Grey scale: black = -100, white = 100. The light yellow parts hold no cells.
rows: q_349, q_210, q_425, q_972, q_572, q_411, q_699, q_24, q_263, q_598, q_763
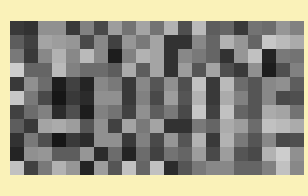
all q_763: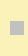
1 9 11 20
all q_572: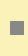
7 10 19
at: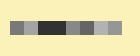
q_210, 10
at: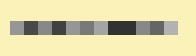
q_210, 5
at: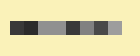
q_411, 5
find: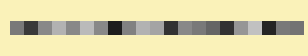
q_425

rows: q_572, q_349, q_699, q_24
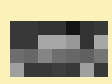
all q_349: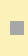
3 4 7
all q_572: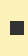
3 4 6
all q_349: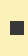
1 2
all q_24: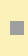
1 6
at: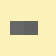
q_699, 5
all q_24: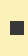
2 3 5 7

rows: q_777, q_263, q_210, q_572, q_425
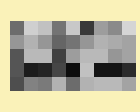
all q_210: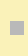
2 3 6 7
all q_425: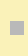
7 8
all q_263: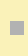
2 7
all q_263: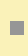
1 3 6

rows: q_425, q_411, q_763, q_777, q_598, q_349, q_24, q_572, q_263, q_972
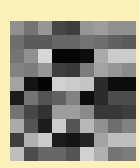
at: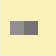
q_425, 1
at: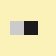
q_263, 3

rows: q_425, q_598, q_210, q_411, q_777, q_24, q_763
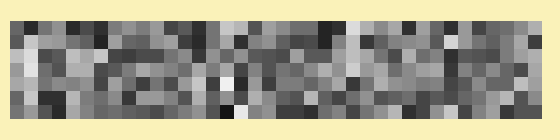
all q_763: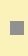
14 19 27 31
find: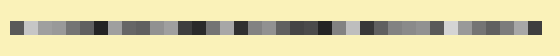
q_598
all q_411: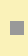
1 26
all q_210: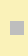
1 5 25

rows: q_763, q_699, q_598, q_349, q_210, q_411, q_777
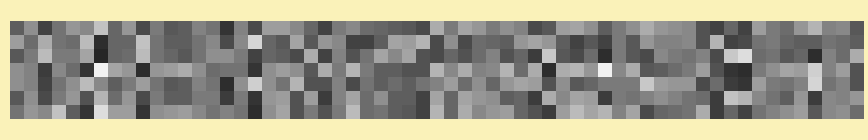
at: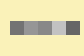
q_763, 4
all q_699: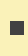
25 26 41 43 52

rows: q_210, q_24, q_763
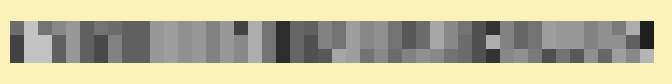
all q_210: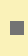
3 7 19 24 28 33 38
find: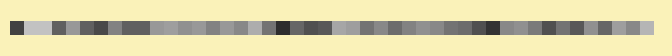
q_763
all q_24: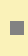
8 15 23 36 42
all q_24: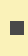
7
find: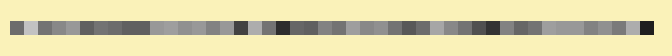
q_210

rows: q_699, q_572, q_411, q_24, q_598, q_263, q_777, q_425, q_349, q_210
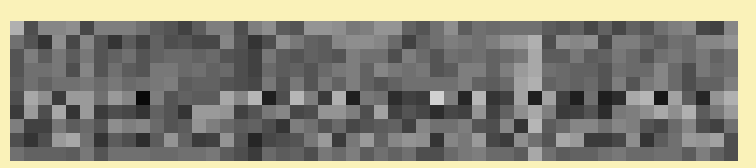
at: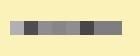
q_572, 38
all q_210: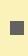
2 3 4 21 28 41 42 51
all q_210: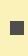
17 22 30 31 52
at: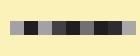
q_263, 37
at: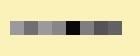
q_263, 6
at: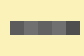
q_210, 26

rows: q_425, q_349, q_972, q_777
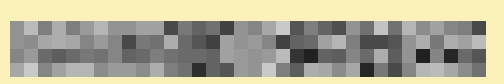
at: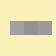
q_349, 16
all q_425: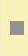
1 8 9 17 25
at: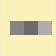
q_972, 25
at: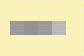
q_972, 17
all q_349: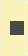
9 26 27
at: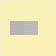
q_777, 30
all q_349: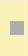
4 12 30 32

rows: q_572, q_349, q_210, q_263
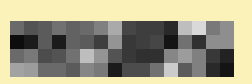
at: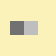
q_210, 5
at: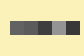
q_349, 5
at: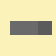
q_263, 3
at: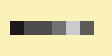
q_263, 8

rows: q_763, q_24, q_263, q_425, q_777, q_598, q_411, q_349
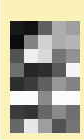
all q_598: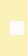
1 2 4 5
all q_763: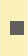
3
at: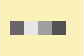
q_349, 1

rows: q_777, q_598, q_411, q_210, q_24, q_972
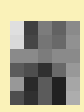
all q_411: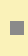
1 2 4 5
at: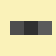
q_972, 1

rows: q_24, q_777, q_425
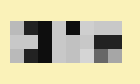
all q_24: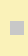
4 7 8
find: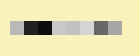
q_425
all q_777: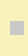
1 2 4 6
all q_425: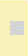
6

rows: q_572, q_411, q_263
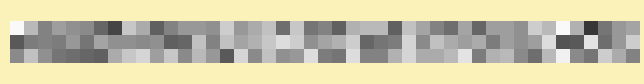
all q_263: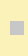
9 12
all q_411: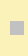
14 16 31
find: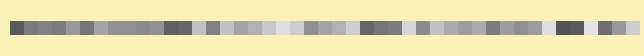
q_411

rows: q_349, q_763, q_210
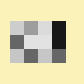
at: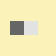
q_763, 1
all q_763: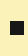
4
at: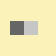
q_210, 2
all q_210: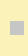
1 3
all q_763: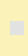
2 3
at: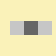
q_210, 1

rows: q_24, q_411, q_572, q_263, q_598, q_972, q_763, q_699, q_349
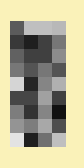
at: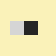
q_598, 1
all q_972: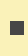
1 2
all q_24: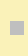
2 3
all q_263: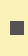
2 4
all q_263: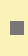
1 3
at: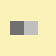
q_349, 3
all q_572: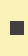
2 3

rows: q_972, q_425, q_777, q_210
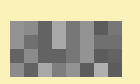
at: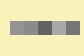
q_972, 1
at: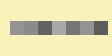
q_972, 1
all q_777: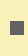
1 3 4 8
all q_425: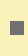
2 7 8
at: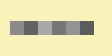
q_972, 2
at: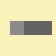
q_777, 2

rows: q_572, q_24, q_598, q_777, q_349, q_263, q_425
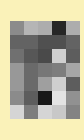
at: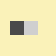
q_598, 3
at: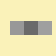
q_349, 1
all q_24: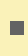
1 2 5
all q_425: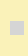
1 3

